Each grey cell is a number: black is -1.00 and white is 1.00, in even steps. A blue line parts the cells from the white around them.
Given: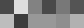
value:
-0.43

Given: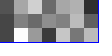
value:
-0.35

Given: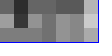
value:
-0.21

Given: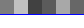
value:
-0.03

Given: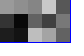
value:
0.21

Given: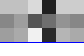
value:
0.51

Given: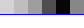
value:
0.66

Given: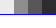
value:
0.85
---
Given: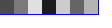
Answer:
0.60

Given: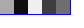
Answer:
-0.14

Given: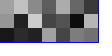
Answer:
0.35

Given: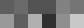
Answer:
0.02

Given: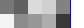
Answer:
0.02

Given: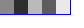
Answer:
0.83

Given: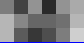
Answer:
0.15
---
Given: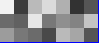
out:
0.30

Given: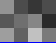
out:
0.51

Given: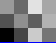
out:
0.59

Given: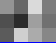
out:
0.34

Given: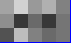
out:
-0.17

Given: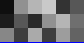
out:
0.23

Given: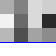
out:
0.28
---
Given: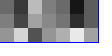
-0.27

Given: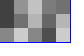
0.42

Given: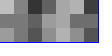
-0.14

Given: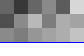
0.28

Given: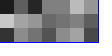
-0.26

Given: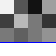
-0.60

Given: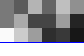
-0.72

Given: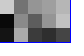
0.51
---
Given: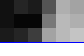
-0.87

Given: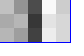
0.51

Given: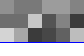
0.13

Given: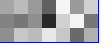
0.30

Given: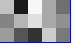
0.52

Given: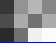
-0.57

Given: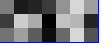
-0.02
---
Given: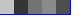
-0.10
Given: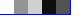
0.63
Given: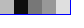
-0.07
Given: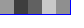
-0.24
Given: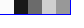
-0.16
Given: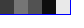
-0.36
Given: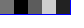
-0.28
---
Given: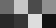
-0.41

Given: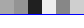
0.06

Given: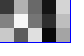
-0.84

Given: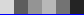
-0.10

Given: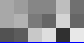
0.49

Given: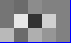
0.01

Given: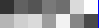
0.71
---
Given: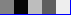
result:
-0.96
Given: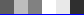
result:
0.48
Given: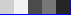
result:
0.90
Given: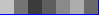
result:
-0.09
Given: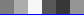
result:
0.35
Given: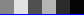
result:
0.77
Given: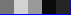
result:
0.65
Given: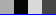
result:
-0.96
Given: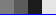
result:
-0.29
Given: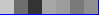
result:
-0.14
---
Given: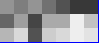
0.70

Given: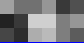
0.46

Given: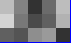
0.11

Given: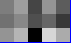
-0.99

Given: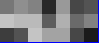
0.28

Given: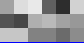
0.02

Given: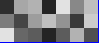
-0.28

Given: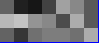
-0.02

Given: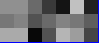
0.42
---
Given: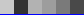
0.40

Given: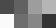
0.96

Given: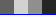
-0.24

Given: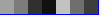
-0.87

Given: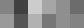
0.40

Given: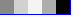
0.64

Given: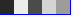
0.85

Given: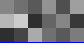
0.33

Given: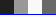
-0.75

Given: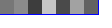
0.55
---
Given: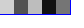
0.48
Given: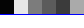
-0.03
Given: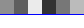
0.84
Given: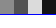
0.72
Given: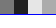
0.80
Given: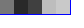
-0.50
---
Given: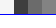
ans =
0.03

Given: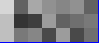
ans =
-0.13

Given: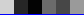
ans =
0.21

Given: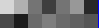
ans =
-0.33

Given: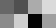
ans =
0.25

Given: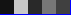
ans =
-0.50

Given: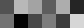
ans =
0.68
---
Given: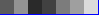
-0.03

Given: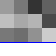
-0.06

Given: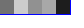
0.14

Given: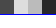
0.73

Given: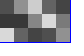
0.61

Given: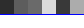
0.72

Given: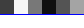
-0.88

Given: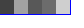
-0.31

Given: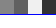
-0.25
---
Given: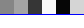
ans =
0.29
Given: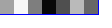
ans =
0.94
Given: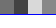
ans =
-0.48
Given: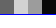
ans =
0.65
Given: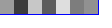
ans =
-0.54
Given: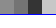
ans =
-0.09
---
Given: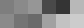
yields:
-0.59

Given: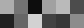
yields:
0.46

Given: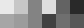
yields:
-0.22

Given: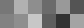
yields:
0.20

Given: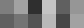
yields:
-0.25

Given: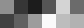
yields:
0.66
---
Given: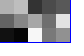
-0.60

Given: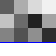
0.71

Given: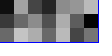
-0.46

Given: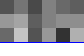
-0.43

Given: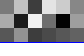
-0.52

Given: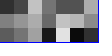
0.52
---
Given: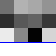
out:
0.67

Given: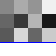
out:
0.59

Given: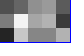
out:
0.40

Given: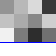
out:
-0.11

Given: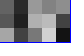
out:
-0.85

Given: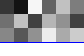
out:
0.60
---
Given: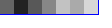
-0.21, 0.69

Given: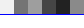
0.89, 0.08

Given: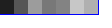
-0.76, 0.38

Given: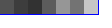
-0.36, 0.55

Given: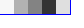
0.94, 0.75

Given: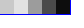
0.58, -0.90

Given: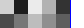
0.64, -0.26
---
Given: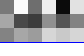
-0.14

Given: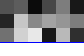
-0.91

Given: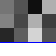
-0.88

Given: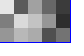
0.26

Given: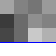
-0.08

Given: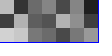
-0.16

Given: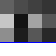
-0.50
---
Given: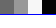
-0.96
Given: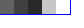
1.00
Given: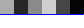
-0.97
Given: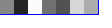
0.35
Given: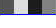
0.02
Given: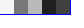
-0.49
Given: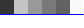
0.96
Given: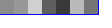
-0.08
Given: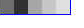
0.75
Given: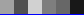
-0.81
